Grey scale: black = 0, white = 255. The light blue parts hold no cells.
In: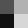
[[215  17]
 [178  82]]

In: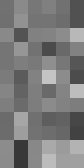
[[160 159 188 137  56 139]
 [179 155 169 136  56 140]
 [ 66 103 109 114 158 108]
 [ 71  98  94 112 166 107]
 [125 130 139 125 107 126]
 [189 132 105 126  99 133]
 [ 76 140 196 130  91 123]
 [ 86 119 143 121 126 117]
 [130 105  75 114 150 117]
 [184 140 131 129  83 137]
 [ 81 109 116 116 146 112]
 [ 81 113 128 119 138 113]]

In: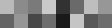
[[109  88 197  26 110  71 150 100]
 [151 190 106  50 202 122 139 186]]

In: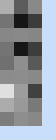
[[136 142 124]
 [121 153 172]
 [ 65 157 223]
 [137 141 140]
 [ 89 143 112]
 [ 61  22 116]
 [134 137 135]
 [ 60  22 116]
 [137  92 175]]

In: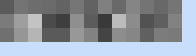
[[122 124  96 134 141  68 130 152  90  90 181 150 112]
 [130  95  82 140 187  57  92 143  62  75 195 158 123]
 [117 104 116 133 105 128  98 118  99 107 109 116  91]]

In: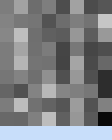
[[  9  89 151  96 189 128 103 104]
 [129  82 156  85  99 113 188 124]
 [ 45 119 127 133 184 131  81 101]
 [ 45  80 152  80 144 111 131 118]
 [104  74 165  68 114 116 181 124]
 [ 78  70 120  69 124 112 165 124]
 [153  93 151  92  96 111 190 135]
 [198 115 126 109  83 117 120 131]
 [ 86  76 162  77 126 109 162 125]]

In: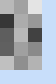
[[179 143 192]
 [138 160  96]
 [ 65 184  94]
 [152 172  55]
 [228 161 185]]

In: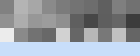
[[101 193 120 183 102 210 104 114 138 236]
 [ 60 102  94  71  95 143 156 151 173 145]
 [113 127  95 109 115 123 138 167 180 129]]

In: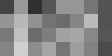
[[ 75 130 157 117 165 140 207 132]
 [ 85 135 166 161 126 107 192 121]
 [ 82 186 133 108 115 146 183 149]
 [ 84 117 150 151  86  48 153  67]]
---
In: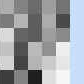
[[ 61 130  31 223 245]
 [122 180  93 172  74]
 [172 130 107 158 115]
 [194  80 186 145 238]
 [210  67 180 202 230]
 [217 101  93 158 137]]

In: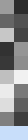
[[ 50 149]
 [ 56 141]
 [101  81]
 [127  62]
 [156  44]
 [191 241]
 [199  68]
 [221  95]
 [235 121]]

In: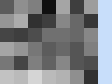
[[ 69  62  77 112 112 104 135]
 [ 92 143 127  16 165  62 157]
 [119  69 127  98 135  85  77]
 [149 172  49  62 135 104  55]
 [165 149 119  92 104  85 127]
 [194 186 213 186 178 143  49]]

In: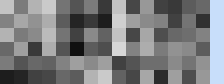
[[ 29  36  65  71 104  92 179 202  98  71 167  43 159  78 152]
 [104 159  57 173  84  16  92  78 215 130 173 123 146 138  92]
 [123  84 104  98 130 159 138 159  65  84 110 110 138 116 146]
 [130 167 146 173  92  36  57  29 208 159 138 130  65 116  49]
 [179 123 138 187 116  65 138  98 195  71 167  78 104 110 130]
 [195 123 179 202 116  84 123  57 195  71 152  65  57  92 104]]

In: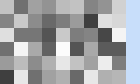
[[ 63 231 112 161 176 105 231 176 182]
 [112 244 169  98 252  84 169  91  91]
 [132 201 140 105 125 155  63 223 215]
 [155 188 140 176 231 194 161 237 125]
 [194 112 161 147 188 194 132 147 209]
 [223 118 118  84 201 125 132  71 244]]

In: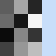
[[ 11 135  52]
 [ 65 151 190]
 [ 94 166  37]
 [107  23 245]]
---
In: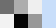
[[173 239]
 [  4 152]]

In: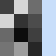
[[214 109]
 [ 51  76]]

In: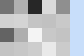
[[176  39]
 [212 196]]

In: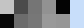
[[ 75 117]
 [108 119]]

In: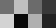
[[191 107]
 [  9 176]]

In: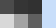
[[ 53  49]
 [163  95]]
